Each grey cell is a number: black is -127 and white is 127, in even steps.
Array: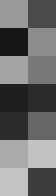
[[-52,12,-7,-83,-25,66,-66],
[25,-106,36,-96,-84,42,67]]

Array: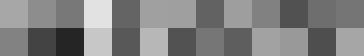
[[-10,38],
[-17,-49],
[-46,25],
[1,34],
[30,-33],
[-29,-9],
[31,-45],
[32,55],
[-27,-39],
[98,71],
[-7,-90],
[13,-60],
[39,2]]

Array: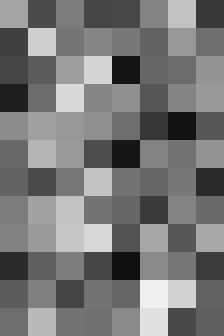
[[-70,-17,19,24,-40,19,-85,-20,39,-67,-29,-32],
[65,23,-19,4,-109,-13,-8,3,-40,-8,82,-54],
[3,-28,-24,-41,-72,3,-25,-68,38,9,111,96],
[-55,-6,-106,16,-17,-105,-12,-25,-45,-111,-24,9],
[-57,5,84,5,15,-49,66,-12,88,-57,-12,-14],
[-3,-10,29,88,23,25,-7,66,70,-2,-58,-13],
[-52,78,-35,-19,31,51,-52,34,26,-32,0,56],
[35,-62,-56,-96,11,-22,-28,-3,2,-84,-34,-17]]

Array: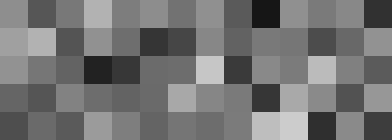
[[-78,18,-36,23,-66],
[8,-23,0,-45,10],
[-5,-51,59,10,-80],
[16,-9,-4,41,76],
[-105,-6,9,-73,62],
[-37,-29,-69,-5,-4],
[16,7,70,6,-18],
[-13,-57,-18,40,-10],
[13,-74,-20,-21,-27],
[-2,-17,-72,-28,-1],
[50,17,-93,-18,27],
[-7,-43,-28,2,-37],
[-41,50,-9,-42,-21],
[14,32,18,-26,-49]]

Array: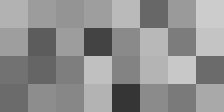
[[76,68,-20,41],
[26,-3,72,-5],
[-24,56,52,11],
[58,10,3,-74],
[30,-60,64,51],
[20,29,-1,7],
[28,-35,-26,13],
[50,30,-13,-20]]

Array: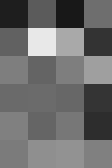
[[-17,-76,31,-75,-82,0],
[-103,41,-1,-24,-8,18],
[-36,104,-27,-20,-26,15],
[-97,-30,-1,-21,0,-4]]

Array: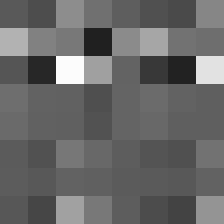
[[6,-17,98,-32,-32,-13,-29,20],
[-53,-13,-93,-29,-32,-47,-39,-60],
[-47,38,-71,-20,-23,-43,-37,-51],
[-33,11,-28,-27,-27,-34,-36,-34],
[-15,-95,32,-48,-45,-23,-31,-7],
[13,-7,124,-30,-31,-8,-29,33],
[-50,1,-88,-29,-30,-46,-39,-57],
[-38,50,-42,-17,-21,-36,-35,-40]]

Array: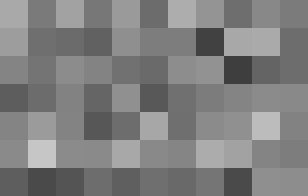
[[-4,-18,-18,9,2,-2,13],
[8,42,-27,11,60,4,15],
[-17,40,-65,4,16,34,-53],
[20,-62,18,-3,11,44,-10],
[45,-2,13,-15,-16,5,-22],
[-19,-2,-21,-39,39,9,-16],
[26,15,-14,16,-18,40,-32],
[-8,-30,3,-26,-40,10,-18],
[34,-20,12,2,3,11,-43],
[-5,-16,-11,-19,27,70,-53],
[41,29,4,-34,4,10,-33]]
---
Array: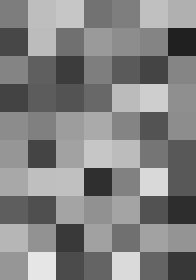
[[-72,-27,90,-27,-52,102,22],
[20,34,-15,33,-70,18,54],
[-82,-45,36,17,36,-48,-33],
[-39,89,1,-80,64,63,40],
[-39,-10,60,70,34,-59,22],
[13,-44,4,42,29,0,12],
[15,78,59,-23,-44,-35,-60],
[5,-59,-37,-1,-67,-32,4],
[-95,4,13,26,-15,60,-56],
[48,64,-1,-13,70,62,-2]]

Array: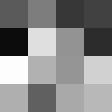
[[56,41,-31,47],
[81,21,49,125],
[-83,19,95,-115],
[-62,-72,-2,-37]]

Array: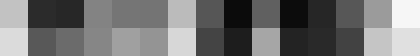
[[96,69,-61,-86,-92,38,-98,-59,87,20,32,6,-20,-39,91],
[118,27,-40,-89,-115,-31,-116,-41,59,-11,-10,3,-88,-84,66]]

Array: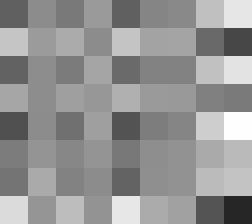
[[-89,-43,33,43,103,19,61,21,91],
[67,59,18,15,-28,12,2,42,-11],
[58,42,18,14,-7,20,7,20,-3],
[126,78,5,-2,-44,31,-15,12,-47],
[-5,0,25,26,48,23,31,13,38],
[99,65,2,2,-21,37,-4,13,-29],
[-56,-22,36,35,68,12,43,27,69],
[102,64,9,5,-31,26,-6,12,-31]]

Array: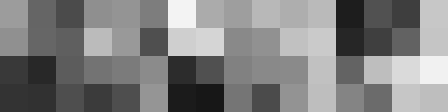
[[62,70,-20,4,62,19,-52,-10,-104,-100,21,-49,-68,-49,-78,-76],
[113,90,62,-28,65,10,9,1,-47,-83,11,-4,-12,-35,-87,-70],
[69,-29,-64,-89,74,65,17,9,85,79,-48,25,59,-32,-25,16],
[71,-65,-46,-98,58,46,56,30,43,115,-2,20,15,-52,-26,28]]

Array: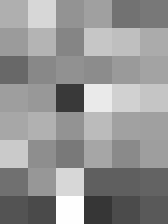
[[-38,-52,-73,126,-53,-44],
[-28,-32,-32,87,23,-15],
[30,10,38,-6,14,74],
[32,33,59,19,49,39],
[69,81,106,-70,24,30],
[35,26,12,17,8,-23],
[43,63,70,5,52,27],
[-7,-13,32,19,87,47]]
